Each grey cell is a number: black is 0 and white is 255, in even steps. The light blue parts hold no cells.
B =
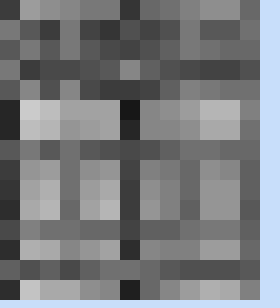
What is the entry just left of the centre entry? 80
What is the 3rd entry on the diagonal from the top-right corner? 112
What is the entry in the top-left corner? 60
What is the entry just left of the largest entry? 38
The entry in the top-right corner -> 104
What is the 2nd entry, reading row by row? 156
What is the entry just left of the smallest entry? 162
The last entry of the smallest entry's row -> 128
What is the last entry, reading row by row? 128
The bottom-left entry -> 45
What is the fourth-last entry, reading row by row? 156
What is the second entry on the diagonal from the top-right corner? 88
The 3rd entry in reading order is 142
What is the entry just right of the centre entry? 80
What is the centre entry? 73
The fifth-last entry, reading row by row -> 134
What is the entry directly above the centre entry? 38
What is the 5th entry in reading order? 120
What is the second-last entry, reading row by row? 169
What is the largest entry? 203
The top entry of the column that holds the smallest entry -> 53
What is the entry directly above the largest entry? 134
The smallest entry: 23
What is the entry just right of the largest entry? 189
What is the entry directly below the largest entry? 189
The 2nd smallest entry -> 31

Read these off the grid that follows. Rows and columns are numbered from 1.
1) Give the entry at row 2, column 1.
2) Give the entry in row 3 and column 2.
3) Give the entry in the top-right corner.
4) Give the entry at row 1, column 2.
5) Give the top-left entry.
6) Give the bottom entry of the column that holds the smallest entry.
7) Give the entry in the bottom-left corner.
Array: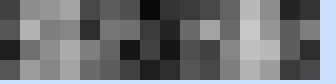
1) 85
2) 112
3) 51
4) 141
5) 65
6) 30
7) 85

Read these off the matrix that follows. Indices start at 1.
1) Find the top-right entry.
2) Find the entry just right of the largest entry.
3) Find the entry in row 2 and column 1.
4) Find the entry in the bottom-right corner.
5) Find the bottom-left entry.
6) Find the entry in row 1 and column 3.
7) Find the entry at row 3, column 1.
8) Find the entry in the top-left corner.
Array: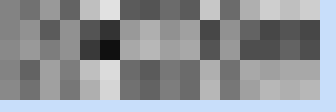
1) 206
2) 91
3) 131
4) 183
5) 137
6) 153
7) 137
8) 131

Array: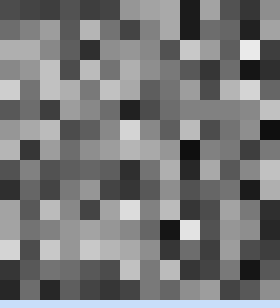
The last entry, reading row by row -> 142
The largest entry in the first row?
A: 169
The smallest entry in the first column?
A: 39
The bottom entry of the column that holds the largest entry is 88
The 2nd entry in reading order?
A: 68
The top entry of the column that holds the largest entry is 54
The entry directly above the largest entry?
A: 33
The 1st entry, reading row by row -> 76
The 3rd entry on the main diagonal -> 136
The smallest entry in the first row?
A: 27
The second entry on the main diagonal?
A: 129
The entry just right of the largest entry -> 62
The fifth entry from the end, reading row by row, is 142
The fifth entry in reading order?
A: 62
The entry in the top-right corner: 142
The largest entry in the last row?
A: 157
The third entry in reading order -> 62
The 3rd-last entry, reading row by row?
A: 68
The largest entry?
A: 234
